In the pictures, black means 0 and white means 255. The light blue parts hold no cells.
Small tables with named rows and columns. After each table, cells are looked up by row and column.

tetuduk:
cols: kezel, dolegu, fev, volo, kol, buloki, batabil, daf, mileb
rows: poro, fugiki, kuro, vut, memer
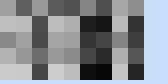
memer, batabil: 8
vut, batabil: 42
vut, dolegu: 151
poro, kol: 81
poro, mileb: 142
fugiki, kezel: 191
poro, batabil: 79
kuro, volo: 164
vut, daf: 176
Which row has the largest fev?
poro

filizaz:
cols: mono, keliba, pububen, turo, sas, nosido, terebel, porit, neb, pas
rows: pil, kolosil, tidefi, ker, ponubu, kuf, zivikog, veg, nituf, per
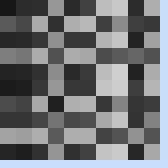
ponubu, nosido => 58
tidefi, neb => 35
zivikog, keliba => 67
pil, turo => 151
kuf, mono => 27
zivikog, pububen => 168
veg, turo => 116
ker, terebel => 75
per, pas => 169
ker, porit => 90
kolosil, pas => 56
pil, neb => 44
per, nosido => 65
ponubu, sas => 41
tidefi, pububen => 55

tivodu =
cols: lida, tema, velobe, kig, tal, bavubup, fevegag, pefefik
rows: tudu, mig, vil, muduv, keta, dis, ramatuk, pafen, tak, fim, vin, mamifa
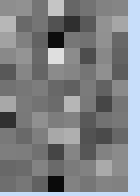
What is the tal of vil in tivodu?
119
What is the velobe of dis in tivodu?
125
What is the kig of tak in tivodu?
168
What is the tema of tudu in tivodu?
145
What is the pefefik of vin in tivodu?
141
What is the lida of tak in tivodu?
121
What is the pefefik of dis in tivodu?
138
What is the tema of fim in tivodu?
125
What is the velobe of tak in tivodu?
127
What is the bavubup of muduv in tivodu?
77
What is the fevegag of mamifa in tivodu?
131
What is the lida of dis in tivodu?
114

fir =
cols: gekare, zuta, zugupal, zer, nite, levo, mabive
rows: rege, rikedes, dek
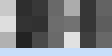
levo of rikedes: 54
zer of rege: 105
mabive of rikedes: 93
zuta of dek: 35
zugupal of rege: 56
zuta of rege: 46
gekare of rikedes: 222
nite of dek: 225
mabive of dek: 104
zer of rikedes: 109
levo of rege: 54
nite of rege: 172
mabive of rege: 99
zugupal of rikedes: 49
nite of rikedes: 114
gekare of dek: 177
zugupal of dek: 73
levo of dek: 63
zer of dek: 106
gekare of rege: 201

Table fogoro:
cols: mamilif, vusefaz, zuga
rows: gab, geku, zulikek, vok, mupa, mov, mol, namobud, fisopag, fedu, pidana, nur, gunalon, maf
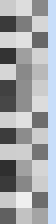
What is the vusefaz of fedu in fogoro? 207
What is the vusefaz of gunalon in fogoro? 239
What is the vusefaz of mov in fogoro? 142
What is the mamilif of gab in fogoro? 203
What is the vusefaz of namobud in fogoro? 224
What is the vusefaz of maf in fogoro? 194
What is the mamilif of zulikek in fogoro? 215
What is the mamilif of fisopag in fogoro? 60
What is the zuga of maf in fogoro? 164
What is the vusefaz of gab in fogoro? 221
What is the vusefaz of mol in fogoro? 142
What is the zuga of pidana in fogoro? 213
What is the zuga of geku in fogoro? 214
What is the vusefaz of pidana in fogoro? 161
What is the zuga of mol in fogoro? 220
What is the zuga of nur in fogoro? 205
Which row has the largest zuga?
mol

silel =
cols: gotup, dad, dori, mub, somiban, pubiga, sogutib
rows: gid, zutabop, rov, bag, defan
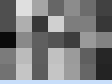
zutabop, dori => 56
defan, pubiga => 102
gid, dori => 165
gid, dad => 223
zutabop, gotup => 79
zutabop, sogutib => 55
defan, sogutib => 35
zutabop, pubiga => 126

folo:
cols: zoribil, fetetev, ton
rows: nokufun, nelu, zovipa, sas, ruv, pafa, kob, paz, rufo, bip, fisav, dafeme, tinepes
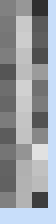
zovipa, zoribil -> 118
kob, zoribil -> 103
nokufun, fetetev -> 151
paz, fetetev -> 196
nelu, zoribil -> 121
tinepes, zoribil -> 128
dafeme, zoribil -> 97
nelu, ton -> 89
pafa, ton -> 113

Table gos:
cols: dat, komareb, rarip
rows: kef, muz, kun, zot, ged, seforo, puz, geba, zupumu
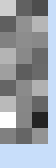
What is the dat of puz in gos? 186
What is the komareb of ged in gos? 93
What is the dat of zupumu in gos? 128
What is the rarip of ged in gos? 106
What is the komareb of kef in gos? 97
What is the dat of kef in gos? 207
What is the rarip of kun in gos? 137
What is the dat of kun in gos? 129
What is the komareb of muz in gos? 145
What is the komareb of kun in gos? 141
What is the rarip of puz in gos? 101
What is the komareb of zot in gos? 137
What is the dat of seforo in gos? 101
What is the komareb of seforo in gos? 139
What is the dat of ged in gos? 159
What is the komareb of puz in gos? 135
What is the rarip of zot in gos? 104
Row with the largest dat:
geba

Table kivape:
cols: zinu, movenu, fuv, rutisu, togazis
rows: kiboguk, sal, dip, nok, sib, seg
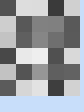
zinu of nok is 72
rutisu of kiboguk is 58
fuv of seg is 226
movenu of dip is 95
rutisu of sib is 95
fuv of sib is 150
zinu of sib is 194
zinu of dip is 195
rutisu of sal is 128
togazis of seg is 210

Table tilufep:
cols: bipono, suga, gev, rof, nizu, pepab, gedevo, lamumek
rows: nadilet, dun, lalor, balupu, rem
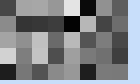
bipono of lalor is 164
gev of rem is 83
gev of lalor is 192
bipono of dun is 139
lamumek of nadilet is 93
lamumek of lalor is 72
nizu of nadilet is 228
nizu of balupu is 159
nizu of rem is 152
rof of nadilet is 151
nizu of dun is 3
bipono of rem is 29
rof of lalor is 106

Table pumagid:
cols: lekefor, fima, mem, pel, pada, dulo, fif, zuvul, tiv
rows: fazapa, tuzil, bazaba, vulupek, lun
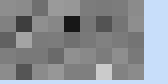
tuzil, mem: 143
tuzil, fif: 83
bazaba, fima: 164
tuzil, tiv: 142
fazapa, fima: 139
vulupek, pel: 106
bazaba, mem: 123
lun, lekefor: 140
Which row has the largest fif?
lun

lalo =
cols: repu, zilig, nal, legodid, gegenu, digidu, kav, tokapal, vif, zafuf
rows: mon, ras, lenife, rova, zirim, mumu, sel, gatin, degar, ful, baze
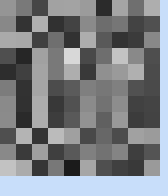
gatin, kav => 96
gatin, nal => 173
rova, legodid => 121
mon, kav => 43
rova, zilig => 38
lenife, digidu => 173
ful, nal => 159
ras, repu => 136
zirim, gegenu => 174
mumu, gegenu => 91
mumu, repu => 124
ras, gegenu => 67
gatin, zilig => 42
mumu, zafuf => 74
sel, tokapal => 141
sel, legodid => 56
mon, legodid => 162
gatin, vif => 60
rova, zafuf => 78
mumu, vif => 81
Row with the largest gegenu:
rova

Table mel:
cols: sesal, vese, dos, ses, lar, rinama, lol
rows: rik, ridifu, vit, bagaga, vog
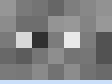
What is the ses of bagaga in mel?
142
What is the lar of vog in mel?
139
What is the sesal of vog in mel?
123
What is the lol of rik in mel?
146
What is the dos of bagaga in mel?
119
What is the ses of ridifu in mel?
147
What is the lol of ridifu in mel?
151
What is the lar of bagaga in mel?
116
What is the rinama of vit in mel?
125
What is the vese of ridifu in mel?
111
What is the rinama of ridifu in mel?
132
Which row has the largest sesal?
rik

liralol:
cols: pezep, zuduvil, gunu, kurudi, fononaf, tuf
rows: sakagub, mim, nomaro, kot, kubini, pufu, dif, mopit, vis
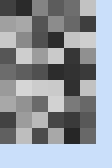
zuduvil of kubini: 95
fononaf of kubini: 50
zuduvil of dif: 146
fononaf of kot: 55
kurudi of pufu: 202
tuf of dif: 105
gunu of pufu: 204
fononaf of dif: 122
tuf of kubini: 58
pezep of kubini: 109
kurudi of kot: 202
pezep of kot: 87
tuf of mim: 62

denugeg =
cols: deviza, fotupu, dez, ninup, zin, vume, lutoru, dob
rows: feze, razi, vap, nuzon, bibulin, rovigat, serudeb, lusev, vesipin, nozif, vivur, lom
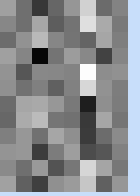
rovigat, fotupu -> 113
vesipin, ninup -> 166
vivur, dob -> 119
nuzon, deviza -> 160
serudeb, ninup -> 151
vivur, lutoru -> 165
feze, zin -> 150
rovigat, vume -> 215
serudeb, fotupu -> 166
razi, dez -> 167
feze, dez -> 55
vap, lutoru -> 166
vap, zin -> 116

